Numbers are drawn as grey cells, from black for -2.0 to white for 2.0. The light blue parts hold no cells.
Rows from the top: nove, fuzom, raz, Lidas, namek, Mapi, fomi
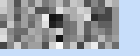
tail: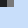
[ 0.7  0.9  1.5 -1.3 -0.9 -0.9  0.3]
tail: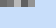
[ 0.1 -0.3  0.3]
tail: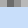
[-0.7 -0.7 -0.1  1.5  0.9  0.7  1.3  1.1 -0.5 -0.3 -0.9  0.3]
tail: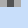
[-0.1  0.9 -0.1  0.3  0.9 -0.1  1.1  0.9 -0.7  0.1 -0.5  1.1  0.7]
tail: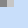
[-0.9  1.1  1.7 -0.3  0.7 -0.3]
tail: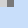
[ 0.5  0.5 -0.7  1.3  1.9  0.1  1.1 -0.9  1.1  1.7 -0.3  0.7 -0.3]
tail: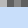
[-0.5  0.3]

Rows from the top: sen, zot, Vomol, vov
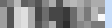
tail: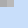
[0.7 0.3 0.7 0.7]
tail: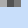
[ 0.7 -0.9 -1.3 -0.3  0.1  0.3 -0.1 -0.1]
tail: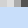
[-0.1  0.7 -0.9 -1.3 -0.3  0.1  0.3 -0.1 -0.1]
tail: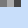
[-1.3 -0.3  0.1  0.3 -0.1 -0.1]
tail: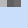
[-0.7  0.1  0.7 -0.7  0.7  0.9  0.7  0.3  0.7  0.7]
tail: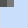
[ 0.7 -0.9 -1.3 -0.3  0.1  0.3 -0.1 -0.1]
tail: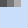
[-0.9 -1.3 -0.3  0.1  0.3 -0.1 -0.1]

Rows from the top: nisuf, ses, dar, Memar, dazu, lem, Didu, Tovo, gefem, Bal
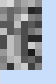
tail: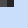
[-1.4]
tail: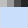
[-1.4]

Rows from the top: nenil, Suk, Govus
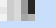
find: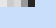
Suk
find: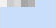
Govus
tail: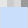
[-1.4]
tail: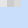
[ 0.4 -1.4]

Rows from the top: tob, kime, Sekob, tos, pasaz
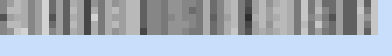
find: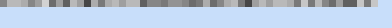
kime
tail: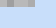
[-0.1  1.1 -0.1  0.9  0.1 -0.3  0.5 -0.5 -0.5  1.1 -0.1  1.1]
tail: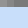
[ 0.7 -0.3  0.1  0.7  1.1 -0.1 -0.7  0.5  0.7  0.5  0.7  0.9  0.7 -0.1
  1.1 -0.1  0.5 -0.1 -0.3  0.5 -0.5 -0.5  0.9 -0.5  1.1]
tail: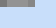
[-0.1  0.7 -0.3  0.1  0.7  0.9 -0.1 -0.9  0.5  0.9  0.3  0.9  0.9  0.7
 -0.1  0.9 -0.1  1.1  0.1 -0.3  0.5 -0.5 -0.5  0.9 -0.1  1.1]
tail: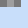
[-0.3  0.5 -0.5 -0.5  0.9 -0.5  1.1]

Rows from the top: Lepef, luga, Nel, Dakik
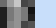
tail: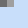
[ 1.1 -0.9 -0.7]
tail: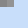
[-0.9 -0.7]
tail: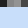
[-0.7]
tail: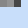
[-0.7]
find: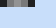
Nel
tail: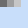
[-0.9 -0.7]

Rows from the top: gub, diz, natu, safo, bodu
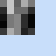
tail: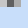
[-0.1]
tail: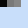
[-1.3 -1.9]
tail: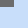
[-1.3]
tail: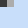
[ 0.1 -1.5 -1.1]
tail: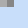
[-1.5 -1.1]

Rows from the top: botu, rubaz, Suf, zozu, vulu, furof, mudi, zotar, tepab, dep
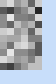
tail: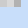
[-0.6]
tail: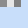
[ 0.0 -0.2  1.4]
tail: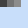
[ 1.0 -1.4]
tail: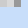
[ 0.8 -0.4  1.2]
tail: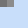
[ 1.0 -1.4]
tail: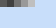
[1.0]
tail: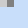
[0.0]

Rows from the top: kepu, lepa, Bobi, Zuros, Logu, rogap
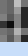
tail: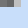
[-0.2]
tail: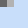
[-0.2]
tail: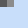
[-1.4]
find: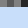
Bobi
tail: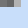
[-0.2]
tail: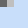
[-0.2]

